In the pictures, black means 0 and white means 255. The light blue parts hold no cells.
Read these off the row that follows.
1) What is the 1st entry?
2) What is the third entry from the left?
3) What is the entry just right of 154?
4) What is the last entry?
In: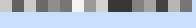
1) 201
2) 201
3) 210
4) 118

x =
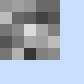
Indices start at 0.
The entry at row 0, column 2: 149
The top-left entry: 149
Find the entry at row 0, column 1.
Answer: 160
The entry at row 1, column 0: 188
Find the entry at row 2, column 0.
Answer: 117
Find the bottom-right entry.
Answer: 138
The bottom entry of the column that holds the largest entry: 54

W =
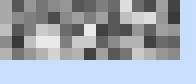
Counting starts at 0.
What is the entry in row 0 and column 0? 169
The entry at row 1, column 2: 127
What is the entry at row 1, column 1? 138
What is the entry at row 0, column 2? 150
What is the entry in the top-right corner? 66
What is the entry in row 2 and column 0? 191
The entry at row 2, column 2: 127
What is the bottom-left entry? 179
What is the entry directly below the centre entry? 202
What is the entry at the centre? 233
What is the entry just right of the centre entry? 66
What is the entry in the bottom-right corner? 138
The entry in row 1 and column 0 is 169
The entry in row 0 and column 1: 87
